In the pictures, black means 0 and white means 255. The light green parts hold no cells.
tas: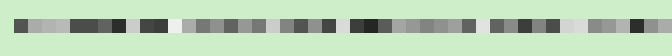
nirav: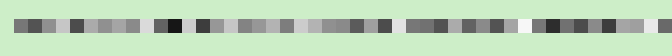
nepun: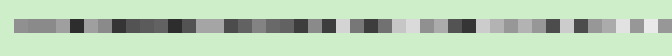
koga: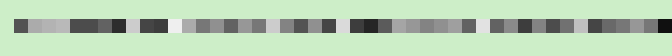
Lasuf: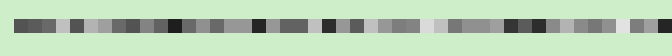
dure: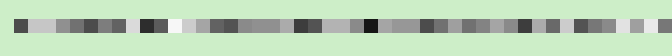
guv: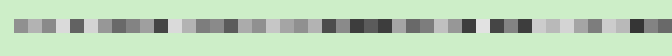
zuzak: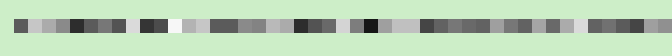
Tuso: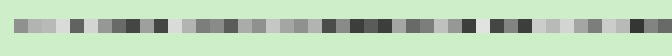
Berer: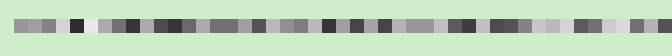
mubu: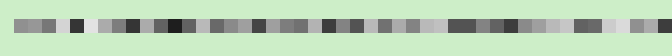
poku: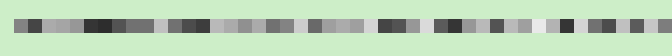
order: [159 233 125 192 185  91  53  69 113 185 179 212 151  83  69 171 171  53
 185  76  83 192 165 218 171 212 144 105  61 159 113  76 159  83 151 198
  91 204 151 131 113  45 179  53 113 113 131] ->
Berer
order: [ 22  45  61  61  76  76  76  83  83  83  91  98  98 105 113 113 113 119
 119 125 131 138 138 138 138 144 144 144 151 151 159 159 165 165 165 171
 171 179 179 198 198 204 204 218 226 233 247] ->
dure

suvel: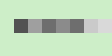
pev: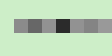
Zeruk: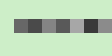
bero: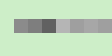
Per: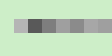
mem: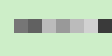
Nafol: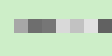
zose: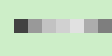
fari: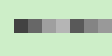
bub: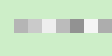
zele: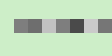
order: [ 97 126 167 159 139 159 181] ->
bero
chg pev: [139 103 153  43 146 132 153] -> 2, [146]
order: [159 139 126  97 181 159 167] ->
bero

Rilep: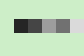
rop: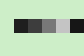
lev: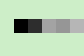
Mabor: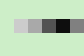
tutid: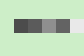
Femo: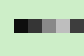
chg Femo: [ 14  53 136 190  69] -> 4, [61]
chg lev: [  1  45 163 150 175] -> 4, [182]

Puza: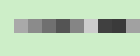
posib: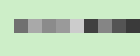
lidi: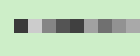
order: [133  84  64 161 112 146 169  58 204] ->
lidi
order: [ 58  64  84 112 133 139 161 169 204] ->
Puza

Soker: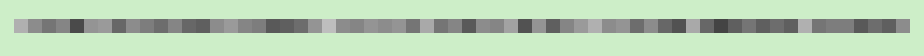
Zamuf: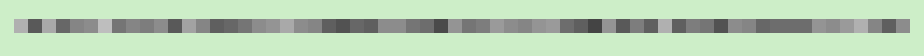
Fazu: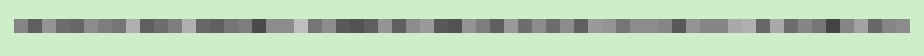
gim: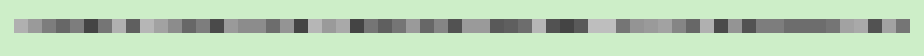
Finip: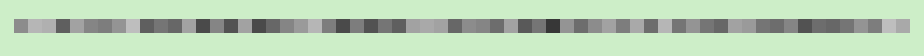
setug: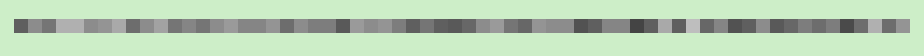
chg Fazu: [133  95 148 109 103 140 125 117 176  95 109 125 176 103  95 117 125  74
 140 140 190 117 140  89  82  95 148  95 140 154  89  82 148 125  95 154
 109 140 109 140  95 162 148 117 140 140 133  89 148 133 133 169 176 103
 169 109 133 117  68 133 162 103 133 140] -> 41, [154]
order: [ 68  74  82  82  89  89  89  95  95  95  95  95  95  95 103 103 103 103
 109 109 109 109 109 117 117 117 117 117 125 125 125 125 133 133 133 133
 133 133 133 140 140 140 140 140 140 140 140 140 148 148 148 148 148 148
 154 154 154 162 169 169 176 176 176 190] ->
Soker
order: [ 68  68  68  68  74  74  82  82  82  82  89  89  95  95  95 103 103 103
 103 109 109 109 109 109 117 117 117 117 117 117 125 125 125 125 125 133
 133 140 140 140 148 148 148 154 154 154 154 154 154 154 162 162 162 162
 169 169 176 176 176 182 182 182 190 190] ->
gim
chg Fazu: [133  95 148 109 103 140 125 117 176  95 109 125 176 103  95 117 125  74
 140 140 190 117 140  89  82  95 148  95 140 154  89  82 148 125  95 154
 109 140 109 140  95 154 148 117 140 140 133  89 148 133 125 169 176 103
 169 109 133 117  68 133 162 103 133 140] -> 50, [133]
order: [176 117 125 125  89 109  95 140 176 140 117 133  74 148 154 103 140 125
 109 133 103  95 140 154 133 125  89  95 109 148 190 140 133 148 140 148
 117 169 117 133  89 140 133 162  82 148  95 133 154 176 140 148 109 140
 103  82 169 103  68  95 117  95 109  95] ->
Soker

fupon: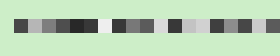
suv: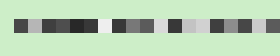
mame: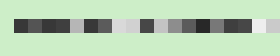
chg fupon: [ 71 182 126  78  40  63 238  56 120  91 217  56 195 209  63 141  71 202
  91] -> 5, [56]
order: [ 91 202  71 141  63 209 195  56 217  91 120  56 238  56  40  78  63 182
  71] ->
suv

